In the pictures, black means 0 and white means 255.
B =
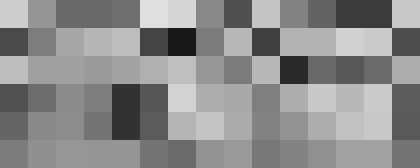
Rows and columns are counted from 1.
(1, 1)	205
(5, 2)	137
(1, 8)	136
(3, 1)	189
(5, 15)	89
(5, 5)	50
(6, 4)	150
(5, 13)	193
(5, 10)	130
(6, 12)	144
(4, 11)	173
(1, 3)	105
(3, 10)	183
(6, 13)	161
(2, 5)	189
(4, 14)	203
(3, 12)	104
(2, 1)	74
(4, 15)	92
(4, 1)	81
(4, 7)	210
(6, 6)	116
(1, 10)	196
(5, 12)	173
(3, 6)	176
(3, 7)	192
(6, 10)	119

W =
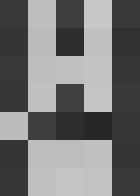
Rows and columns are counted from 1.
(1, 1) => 56
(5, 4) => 39
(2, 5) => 49
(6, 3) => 189
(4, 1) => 55
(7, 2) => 192
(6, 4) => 192
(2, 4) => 193
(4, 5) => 58

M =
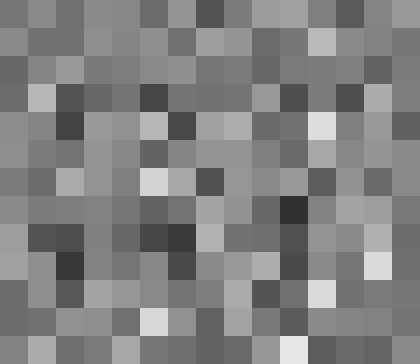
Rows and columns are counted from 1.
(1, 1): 117
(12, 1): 109
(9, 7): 57
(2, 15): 117
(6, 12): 167
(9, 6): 71
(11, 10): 84
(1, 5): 135
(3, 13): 129
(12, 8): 98
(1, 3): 112
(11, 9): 170
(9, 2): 82
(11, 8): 125
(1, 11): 161
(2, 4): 143
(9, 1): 157
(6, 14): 149
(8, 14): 157
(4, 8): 114
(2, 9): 148
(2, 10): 107
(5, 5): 145
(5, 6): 182
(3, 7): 144
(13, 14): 100
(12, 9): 163
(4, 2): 182
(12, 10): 120
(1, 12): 127
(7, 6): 210
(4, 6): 70
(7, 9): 150
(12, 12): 138
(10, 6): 136
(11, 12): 218

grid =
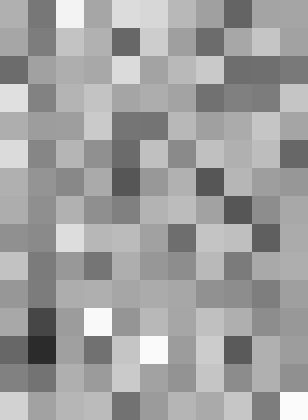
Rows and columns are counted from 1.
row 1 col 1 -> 176
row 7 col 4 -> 170
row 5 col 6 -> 116
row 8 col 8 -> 162
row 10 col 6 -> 151
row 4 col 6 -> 173
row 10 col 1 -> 194
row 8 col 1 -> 173
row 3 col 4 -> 168
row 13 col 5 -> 197
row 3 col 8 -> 201
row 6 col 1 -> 219
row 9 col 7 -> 110
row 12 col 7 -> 166
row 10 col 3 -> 152
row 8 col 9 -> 86
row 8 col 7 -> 188
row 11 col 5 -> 166
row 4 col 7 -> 163
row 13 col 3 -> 160
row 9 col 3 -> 221
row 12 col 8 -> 192
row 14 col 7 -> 147
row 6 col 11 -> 103
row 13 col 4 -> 113
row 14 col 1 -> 129
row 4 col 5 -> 165
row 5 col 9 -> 171
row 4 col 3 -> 180
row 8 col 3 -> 177
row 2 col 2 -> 125
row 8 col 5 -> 128
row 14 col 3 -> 175
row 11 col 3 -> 173
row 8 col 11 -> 168
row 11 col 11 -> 159
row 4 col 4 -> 195

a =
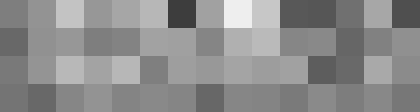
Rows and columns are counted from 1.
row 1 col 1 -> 126
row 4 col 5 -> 132
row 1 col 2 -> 147
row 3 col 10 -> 157
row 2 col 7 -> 160
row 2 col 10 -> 186
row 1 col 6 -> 183
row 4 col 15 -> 119
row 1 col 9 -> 238
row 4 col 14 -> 136
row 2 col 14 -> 129
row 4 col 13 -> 125
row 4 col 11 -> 122
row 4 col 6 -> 137
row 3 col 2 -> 148
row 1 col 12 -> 86
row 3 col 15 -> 139

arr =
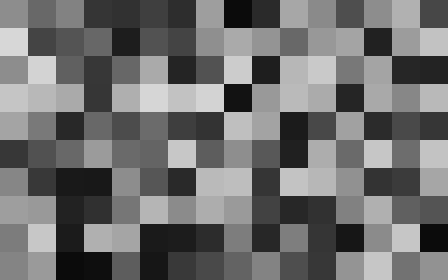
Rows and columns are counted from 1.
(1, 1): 141
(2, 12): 152
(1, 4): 53
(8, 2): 153
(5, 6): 107
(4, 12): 171
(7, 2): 56
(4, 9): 18
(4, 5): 175
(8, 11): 39
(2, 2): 68
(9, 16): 11
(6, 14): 198
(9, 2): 199
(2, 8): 143
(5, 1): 164
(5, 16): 54
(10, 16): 146
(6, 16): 195
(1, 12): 138
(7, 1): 134
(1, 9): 11
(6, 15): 109
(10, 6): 22
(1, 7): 45
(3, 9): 204
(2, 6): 82
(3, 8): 82
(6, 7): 199
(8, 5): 118
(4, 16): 185
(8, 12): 49
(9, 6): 26
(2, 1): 215
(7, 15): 59
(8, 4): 48
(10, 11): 78

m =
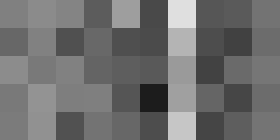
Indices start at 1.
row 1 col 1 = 128
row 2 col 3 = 80
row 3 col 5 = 94
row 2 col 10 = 108
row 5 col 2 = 145
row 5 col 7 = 198
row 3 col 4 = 100
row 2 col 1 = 103
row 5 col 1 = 123
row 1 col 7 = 223
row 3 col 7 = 154
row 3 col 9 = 106
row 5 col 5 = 103
